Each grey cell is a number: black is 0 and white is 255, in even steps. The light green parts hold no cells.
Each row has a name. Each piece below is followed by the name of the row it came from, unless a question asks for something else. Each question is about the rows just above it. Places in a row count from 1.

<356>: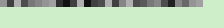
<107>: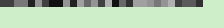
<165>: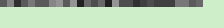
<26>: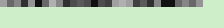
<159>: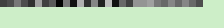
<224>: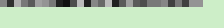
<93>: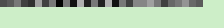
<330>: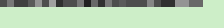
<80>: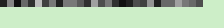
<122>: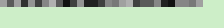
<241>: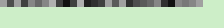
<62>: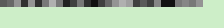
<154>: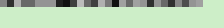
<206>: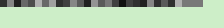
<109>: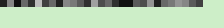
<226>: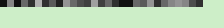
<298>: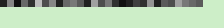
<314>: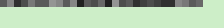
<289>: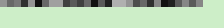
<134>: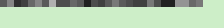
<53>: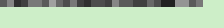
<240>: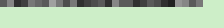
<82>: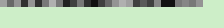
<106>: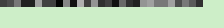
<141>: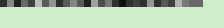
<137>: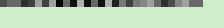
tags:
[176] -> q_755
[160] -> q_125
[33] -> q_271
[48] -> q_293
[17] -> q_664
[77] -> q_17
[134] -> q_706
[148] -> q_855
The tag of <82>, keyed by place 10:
q_271
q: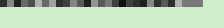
<206>
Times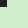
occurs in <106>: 3
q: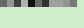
<107>
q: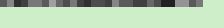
<53>

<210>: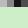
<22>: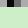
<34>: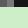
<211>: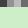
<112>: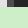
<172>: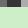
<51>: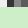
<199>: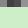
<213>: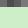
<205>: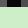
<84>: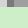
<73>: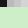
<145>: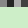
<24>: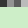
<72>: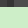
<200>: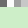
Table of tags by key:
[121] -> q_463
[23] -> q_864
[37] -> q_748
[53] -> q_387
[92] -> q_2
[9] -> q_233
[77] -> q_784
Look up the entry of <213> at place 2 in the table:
q_784
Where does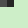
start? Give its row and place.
<112>, 2
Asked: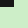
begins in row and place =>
<34>, 3
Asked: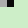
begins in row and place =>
<22>, 1
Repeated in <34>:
[23]
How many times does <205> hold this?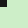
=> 0
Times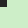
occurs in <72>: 0

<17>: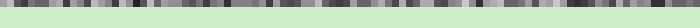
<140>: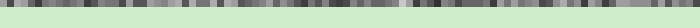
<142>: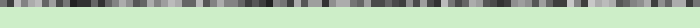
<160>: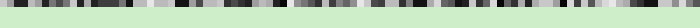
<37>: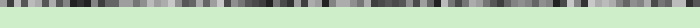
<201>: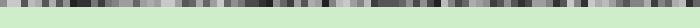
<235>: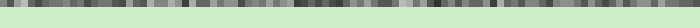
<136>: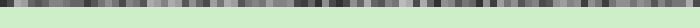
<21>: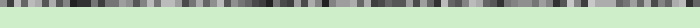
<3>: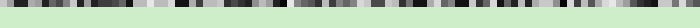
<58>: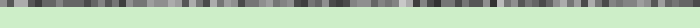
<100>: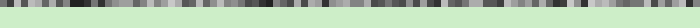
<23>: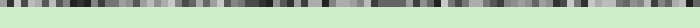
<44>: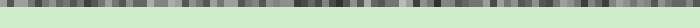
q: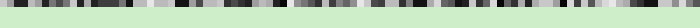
<160>
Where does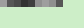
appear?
<142>
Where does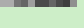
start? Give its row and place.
<142>, 49
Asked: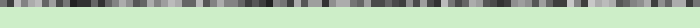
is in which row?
<142>
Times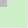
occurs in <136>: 1

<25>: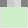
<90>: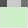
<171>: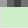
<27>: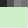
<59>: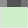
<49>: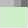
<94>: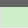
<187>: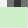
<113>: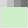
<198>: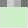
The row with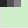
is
<27>
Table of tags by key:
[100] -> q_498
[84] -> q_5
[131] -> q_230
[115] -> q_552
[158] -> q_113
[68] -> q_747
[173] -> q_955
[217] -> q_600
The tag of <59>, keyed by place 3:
q_5
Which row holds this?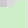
<25>
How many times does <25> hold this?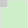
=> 1
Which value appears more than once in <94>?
[100]
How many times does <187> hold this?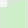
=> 1

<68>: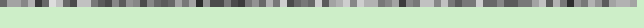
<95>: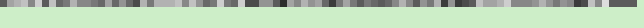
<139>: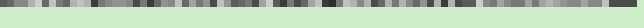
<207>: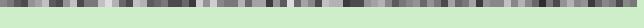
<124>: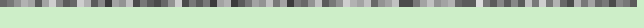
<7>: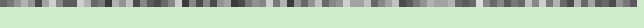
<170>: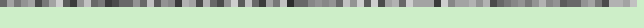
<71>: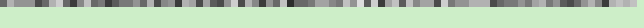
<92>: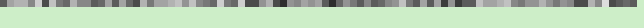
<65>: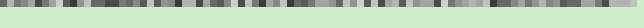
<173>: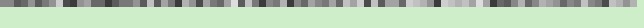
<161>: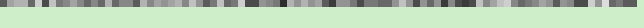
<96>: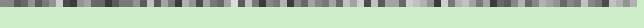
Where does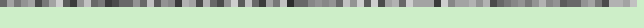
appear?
<170>
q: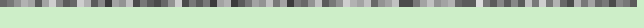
<124>
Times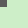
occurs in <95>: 11

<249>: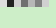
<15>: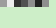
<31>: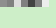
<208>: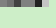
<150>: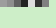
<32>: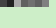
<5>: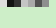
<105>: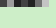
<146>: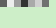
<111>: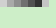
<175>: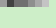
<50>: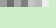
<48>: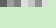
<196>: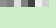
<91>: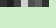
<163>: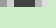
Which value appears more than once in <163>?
[66]
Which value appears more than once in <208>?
[128]
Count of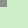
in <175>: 1
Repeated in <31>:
[128]
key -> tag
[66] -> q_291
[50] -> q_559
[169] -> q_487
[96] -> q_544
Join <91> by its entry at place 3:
q_291

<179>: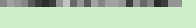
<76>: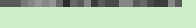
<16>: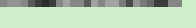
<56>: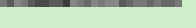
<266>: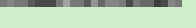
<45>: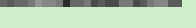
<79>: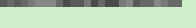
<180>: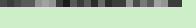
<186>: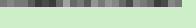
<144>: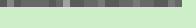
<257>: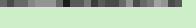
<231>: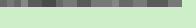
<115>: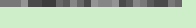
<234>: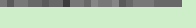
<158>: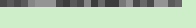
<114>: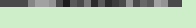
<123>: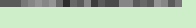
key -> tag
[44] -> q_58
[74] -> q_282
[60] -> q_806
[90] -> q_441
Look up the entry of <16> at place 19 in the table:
q_282
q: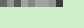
<179>

